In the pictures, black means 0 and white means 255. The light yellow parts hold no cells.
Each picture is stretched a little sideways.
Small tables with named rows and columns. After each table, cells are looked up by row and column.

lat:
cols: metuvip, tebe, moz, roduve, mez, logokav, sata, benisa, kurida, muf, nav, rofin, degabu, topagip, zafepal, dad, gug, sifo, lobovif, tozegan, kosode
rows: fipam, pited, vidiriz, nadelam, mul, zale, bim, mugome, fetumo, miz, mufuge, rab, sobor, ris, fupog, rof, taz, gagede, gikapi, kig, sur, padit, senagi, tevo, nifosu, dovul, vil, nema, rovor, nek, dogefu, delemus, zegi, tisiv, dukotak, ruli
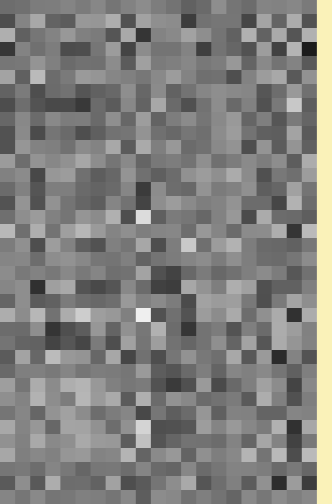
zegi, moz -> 136
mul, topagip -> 120
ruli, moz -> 137
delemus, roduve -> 137
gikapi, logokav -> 136
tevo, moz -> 142
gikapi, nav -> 116
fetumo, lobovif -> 86
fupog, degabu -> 138
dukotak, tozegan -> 156

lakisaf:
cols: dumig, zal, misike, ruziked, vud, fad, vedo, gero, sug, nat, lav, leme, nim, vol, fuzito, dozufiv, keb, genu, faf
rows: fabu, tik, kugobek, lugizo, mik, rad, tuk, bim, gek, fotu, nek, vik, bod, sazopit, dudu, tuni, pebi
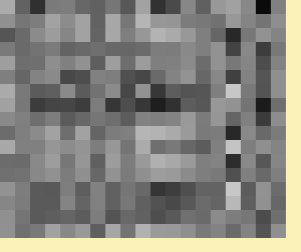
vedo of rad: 129
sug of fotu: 127
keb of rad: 130
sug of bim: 78
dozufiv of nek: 196
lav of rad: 106
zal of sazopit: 125
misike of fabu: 48
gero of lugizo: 104
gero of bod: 146
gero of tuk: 139
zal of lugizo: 106
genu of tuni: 76
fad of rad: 78
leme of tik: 149
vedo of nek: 125
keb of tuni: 119

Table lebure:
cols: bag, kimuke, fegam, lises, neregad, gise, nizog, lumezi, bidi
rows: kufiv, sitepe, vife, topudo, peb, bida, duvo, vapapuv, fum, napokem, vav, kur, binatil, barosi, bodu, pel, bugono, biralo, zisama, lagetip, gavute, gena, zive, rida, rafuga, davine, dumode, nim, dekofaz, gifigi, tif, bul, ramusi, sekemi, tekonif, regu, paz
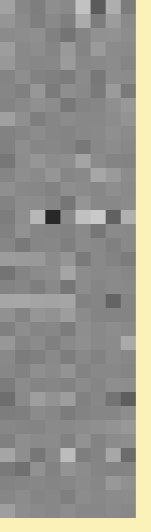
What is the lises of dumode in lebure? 138
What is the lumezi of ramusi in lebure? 167
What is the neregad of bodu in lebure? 118
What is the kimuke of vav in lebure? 142
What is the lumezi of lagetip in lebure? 138
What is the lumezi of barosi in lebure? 142
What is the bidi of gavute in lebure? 137
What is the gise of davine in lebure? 137
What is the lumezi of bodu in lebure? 136
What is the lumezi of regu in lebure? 139
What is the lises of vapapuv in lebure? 140
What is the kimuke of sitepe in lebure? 139
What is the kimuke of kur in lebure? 140
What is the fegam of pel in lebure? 183
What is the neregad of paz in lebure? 141
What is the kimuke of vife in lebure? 141
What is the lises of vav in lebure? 135
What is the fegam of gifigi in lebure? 139
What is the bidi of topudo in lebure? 138
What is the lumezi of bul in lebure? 139

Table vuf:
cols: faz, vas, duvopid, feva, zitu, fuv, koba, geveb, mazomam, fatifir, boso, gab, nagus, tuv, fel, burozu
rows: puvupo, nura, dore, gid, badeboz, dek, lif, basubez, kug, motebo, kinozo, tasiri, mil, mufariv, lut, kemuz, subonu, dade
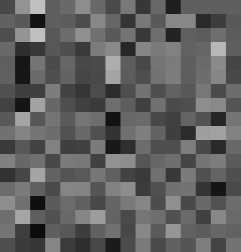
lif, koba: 76
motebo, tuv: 158
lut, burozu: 109
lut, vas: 113
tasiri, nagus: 69
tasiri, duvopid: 112
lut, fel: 82
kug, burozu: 117
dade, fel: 68
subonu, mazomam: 71
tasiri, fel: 124
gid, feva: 87
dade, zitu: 60
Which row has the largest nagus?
nura

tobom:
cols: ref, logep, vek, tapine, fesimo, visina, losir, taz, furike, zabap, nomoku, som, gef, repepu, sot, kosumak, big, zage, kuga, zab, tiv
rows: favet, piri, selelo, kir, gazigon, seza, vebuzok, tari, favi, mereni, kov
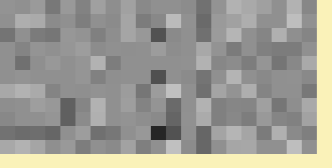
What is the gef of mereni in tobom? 144
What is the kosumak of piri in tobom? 161
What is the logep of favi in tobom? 144
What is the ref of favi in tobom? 136
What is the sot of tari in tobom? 128
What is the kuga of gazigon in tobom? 117

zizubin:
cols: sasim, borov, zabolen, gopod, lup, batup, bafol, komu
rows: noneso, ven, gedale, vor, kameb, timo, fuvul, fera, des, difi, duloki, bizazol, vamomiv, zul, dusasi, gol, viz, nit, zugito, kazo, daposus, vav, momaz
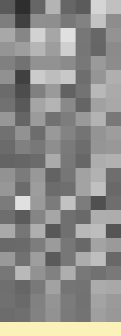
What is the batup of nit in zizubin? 104
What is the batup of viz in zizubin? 184
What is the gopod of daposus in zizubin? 162
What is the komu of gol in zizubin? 173
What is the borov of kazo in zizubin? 185
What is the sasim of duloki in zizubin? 107
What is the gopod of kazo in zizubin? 129
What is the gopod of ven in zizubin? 142
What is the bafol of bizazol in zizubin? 173
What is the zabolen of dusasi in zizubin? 154
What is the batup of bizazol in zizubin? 103
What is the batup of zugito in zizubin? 172
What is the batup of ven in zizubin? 130
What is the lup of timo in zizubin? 200

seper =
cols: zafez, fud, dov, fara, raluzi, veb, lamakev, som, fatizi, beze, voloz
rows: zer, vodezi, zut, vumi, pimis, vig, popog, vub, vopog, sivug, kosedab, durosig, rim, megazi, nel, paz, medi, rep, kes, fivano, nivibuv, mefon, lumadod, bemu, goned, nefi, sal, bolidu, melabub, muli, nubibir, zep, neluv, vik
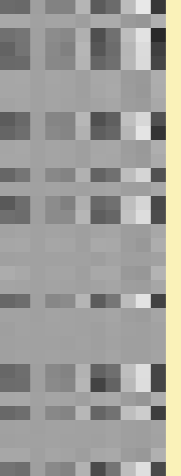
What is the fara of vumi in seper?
137
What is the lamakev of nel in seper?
104
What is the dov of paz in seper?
159
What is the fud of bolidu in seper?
109
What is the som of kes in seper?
163
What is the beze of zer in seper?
232

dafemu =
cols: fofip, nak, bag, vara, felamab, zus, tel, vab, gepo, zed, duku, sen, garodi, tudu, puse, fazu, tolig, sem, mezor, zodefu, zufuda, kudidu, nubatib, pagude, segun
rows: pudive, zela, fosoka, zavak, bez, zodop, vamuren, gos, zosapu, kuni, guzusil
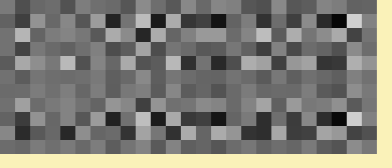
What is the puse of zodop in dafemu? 100
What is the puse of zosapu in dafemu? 22
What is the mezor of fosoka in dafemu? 92
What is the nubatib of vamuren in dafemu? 82
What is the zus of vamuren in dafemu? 103
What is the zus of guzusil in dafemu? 105
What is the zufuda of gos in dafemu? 120
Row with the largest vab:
fosoka

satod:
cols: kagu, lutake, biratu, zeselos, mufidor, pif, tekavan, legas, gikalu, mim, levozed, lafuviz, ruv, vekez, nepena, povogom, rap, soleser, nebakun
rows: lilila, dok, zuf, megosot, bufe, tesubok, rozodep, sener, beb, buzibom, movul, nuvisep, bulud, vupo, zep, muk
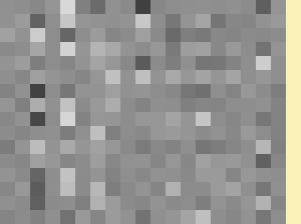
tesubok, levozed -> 147
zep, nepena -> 147
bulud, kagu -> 147
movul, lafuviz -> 131
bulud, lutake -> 138
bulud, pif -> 140
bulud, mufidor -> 194
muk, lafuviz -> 149
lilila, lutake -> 142
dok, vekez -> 165
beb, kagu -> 136
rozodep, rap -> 151
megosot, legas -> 168
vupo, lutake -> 152
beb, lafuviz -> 164
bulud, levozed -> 146
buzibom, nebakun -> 130
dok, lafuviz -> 119
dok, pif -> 149

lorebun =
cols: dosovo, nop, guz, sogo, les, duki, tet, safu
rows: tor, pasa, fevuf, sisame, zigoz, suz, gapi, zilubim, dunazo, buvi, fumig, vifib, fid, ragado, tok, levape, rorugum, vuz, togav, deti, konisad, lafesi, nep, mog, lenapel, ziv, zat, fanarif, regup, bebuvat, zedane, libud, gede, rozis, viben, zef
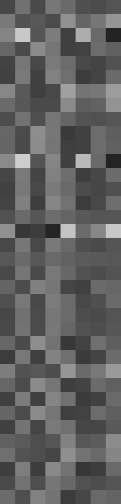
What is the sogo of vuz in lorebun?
121
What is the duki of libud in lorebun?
87
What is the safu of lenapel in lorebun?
94
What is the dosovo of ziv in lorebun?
60
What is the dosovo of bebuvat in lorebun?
101
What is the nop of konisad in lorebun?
76
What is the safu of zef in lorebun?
99
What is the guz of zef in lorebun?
129
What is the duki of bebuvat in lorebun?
66
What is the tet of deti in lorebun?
76
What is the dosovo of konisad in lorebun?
100
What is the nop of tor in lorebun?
113
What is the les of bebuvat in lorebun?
63
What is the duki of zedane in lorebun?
70
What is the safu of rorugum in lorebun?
200
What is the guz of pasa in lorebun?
88
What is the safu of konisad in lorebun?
103
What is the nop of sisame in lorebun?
74
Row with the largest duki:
vifib

